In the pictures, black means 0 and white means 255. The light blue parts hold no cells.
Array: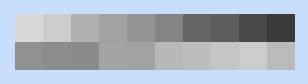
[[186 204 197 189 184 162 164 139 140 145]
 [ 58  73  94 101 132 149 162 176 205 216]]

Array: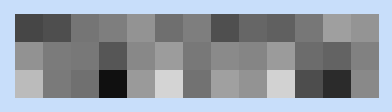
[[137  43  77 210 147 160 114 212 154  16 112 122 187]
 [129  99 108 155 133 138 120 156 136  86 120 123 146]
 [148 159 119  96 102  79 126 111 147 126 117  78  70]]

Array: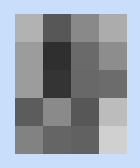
[[208  97 101 130]
 [188  87 138  92]
 [108 104  52 156]
 [141 106  47 156]
 [172 137  87 178]]

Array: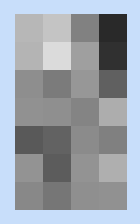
[[145 143 118 136]
 [175 147  92 147]
 [128 139  98  89]
 [173 132 143 145]
 [ 96 151 123 142]
 [ 48 159 219 180]
 [ 41 129 196 183]]

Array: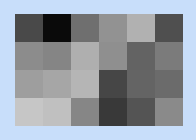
[[138  84  57 134 192 198]
 [107 100  70 181 166 158]
 [123  99 143 175 133 140]
 [ 79 177 146 111  10  73]]

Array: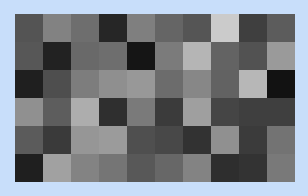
[[121  51  46 131 103  88 117 131 161  31]
 [115  59 144  50  72  79 155 150  58  91]
 [ 63  63  69 159  59 122  47 173  93 144]
 [ 18 183  98 135 108 152 143 125  78  31]
 [154  82  99 181 123  21 110 105  34  87]
 [ 92  63 203  85 101 127  38 110 130  84]]

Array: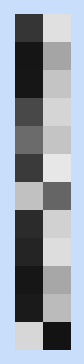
[[ 19 215]
 [187  26]
 [167  22]
 [221  36]
 [209  43]
 [101 193]
 [231  58]
 [196 107]
 [213  72]
 [196  22]
 [165  21]
 [224  53]]

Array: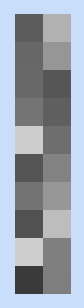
[[126  58]
 [127 206]
 [189  81]
 [151 115]
 [131  85]
 [110 205]
 [ 95 116]
 [ 86 104]
 [150 103]
 [177  92]]
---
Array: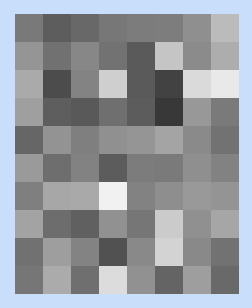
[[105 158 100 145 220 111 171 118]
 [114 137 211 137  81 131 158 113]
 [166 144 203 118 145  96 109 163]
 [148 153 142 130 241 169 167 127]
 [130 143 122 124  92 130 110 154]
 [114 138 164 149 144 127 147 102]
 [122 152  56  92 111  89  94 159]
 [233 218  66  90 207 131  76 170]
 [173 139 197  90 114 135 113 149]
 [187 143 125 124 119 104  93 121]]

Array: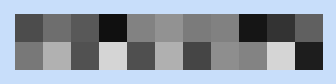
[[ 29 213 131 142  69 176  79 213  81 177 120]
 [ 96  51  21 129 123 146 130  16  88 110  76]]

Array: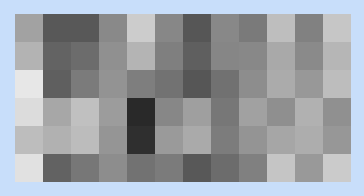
[[203 153 197 128 108  88 123 114 141 119  98 225]
 [151 173 166 148 124 170 154  47 149 188 177 189]
 [144 177 143 161 119 159 135  41 156 192 167 220]
 [189 152 171 141 113  86 114 126 147 123  95 231]
 [182 138 169 136 134  95 127 180 144 108  99 179]
 [198 129 190 122 136  86 135 204 137  88  88 162]]

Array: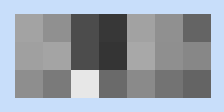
[[100 115 138 106 231 122 142]
 [135 143 168  52  76 164 160]
 [100 144 162  55  76 144 163]]

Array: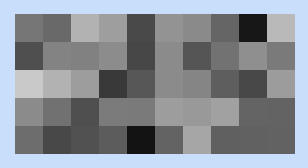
[[ 98  97  96 166  99  19  92  81  72 109]
 [ 99 100 161 153 157 122 123  79 113 139]
 [156  72  94 133 139  87  57 157 178 201]
 [122 143 114  85 139  71 140 129 131  79]
 [185  23 101 138 147  73 158 178 105 118]]

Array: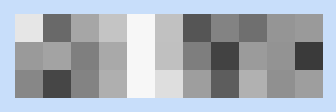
[[158 144 177  93 158 222 247 175 131  70 135]
 [ 58 147 155  66 126 192 247 169 127 163 154]
 [154 149 111 131  85 193 247 196 166 105 230]]

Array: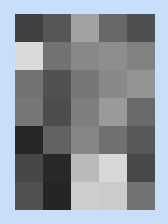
[[114 203 205  37  81]
 [ 72 216 186  40  71]
 [ 88 112 133  98  38]
 [106 154 127  77 119]
 [148 136 119  81 114]
 [129 141 136 114 217]
 [ 79 104 162  86  64]]

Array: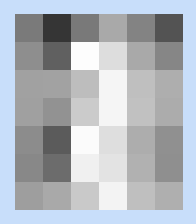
[[175 191 243 201 169 158]
 [143 177 227 240 108 136]
 [144 173 222 251  91 140]
 [172 193 245 203 146 160]
 [174 191 245 189 162 161]
 [134 169 221 253  96 142]
 [ 83 131 169 121  53 122]]

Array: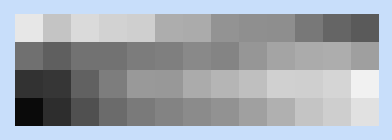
[[225 206 196 176 160 146 139 131 122 107  80  45  10]
 [241 213 207 208 191 181 171 152 153 125  97  54  50]
 [159 173 171 164 150 132 137 127 124 114 114  95 112]
 [ 90 101 120 142 143 147 171 173 207 210 218 196 231]]
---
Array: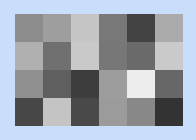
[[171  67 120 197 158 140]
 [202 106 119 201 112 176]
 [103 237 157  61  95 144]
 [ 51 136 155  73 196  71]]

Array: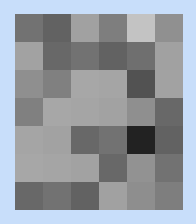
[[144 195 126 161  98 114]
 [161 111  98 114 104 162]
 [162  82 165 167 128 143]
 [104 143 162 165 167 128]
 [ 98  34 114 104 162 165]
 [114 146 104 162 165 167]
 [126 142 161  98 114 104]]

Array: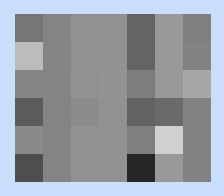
[[127 153 100 145 145 132 118]
 [130 153 100 145 145 133 188]
 [167 153 125 147 145 132 132]
 [130 106  98 145 139 132  91]
 [130 208 127 145 145 132 138]
 [130 153  38 145 145 132  78]]

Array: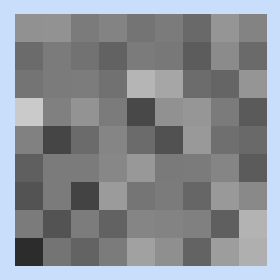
[[131 149 105 123 116 131 123 146 145]
 [106 139  92 120 123  98 114 123 107]
 [149 101 108 166 181 113 124 123 116]
 [ 90 123 150 145  72 123 147 128 202]
 [105 111 153  81 107 133 107  69 129]
 [ 91 133 123 122 152 135 123 123  95]
 [137 153 102 123 117 155  67 123  83]
 [179  95 128 131 133  98 124  83 123]
 [175 157  99 143 161 123  99 116  44]]

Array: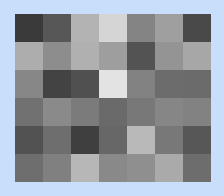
[[ 73 159 132 213 179  87  58]
 [167 148  83 158 176 141 173]
 [107 108 130 227  80  67 135]
 [130 134 120 106 123 138 113]
 [ 87 120 185 103  63 110  82]
 [109 170 143 137 183 128 110]]

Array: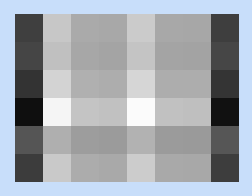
[[ 62 167 168 203 168 170 199  63]
 [ 70 163 164 196 164 167 192  69]
 [ 52 173 173 214 173 176 211  51]
 [ 17 191 193 251 193 196 245  15]
 [ 86 154 155 178 155 157 175  85]
 [ 61 168 169 204 169 172 201  60]]
